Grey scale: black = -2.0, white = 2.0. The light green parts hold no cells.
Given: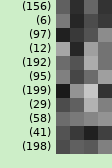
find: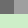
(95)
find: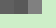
(198)
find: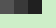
(41)
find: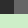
(156)
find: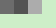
(192)
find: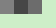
(95)

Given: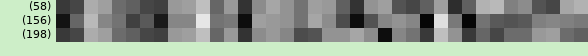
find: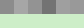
(58)
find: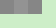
(156)
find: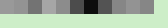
(156)
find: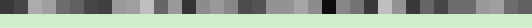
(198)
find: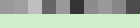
(198)
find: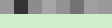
(58)

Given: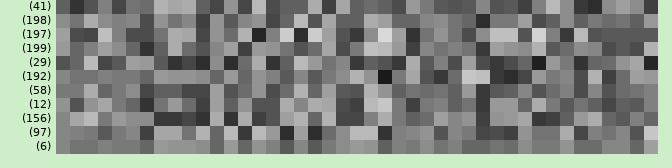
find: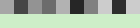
(197)
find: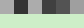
(156)
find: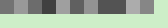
(12)
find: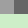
(198)
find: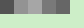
(12)
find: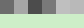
(199)
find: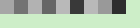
(97)

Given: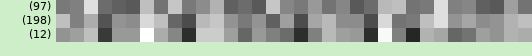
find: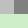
(198)
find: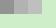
(198)
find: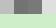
(97)
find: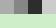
(12)

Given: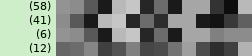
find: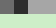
(41)
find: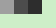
(12)
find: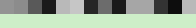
(58)
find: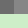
(12)

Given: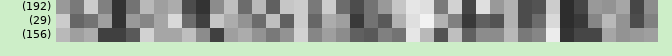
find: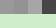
(192)
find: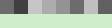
(29)
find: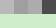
(192)

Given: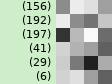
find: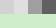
(6)
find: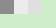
(156)
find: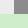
(192)
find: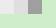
(156)
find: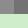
(192)
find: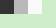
(197)

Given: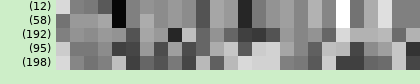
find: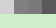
(198)
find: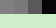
(12)
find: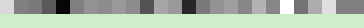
(12)
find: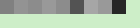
(12)
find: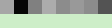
(58)
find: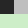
(192)

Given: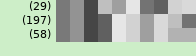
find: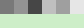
(29)
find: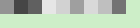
(197)
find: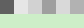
(58)
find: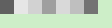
(197)

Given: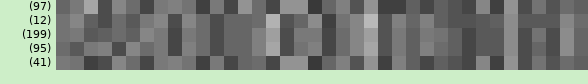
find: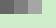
(95)
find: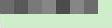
(12)
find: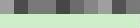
(199)

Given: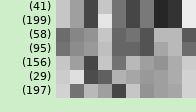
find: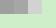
(197)
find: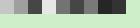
(199)
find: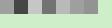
(156)
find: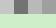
(156)
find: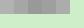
(29)
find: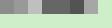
(95)

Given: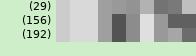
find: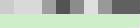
(156)
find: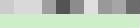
(192)
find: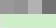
(29)
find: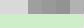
(29)
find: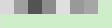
(192)

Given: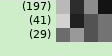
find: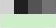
(41)
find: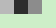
(197)
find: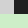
(41)

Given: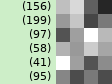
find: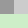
(58)
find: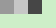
(199)
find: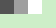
(97)
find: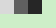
(156)
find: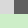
(156)
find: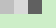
(156)
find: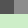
(41)

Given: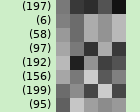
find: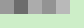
(58)
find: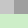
(95)

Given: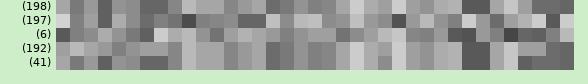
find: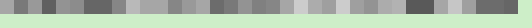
(198)
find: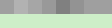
(6)
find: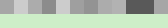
(41)
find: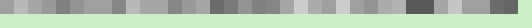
(192)
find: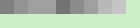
(6)
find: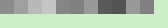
(6)

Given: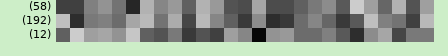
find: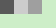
(58)
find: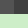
(12)
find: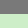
(12)
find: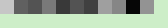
(12)
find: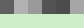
(58)
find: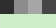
(12)

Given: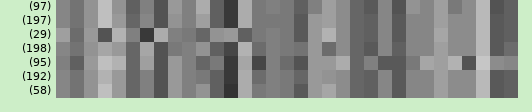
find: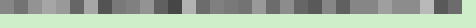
(198)
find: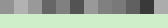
(192)
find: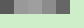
(197)
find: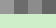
(198)

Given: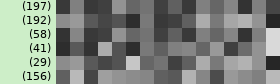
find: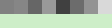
(41)
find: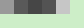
(29)
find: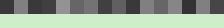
(197)
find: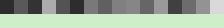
(41)
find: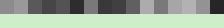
(192)
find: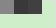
(58)

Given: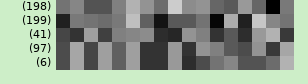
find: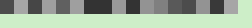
(97)
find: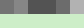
(6)
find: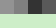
(41)

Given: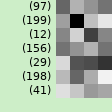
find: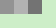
(156)
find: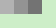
(97)
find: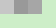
(41)

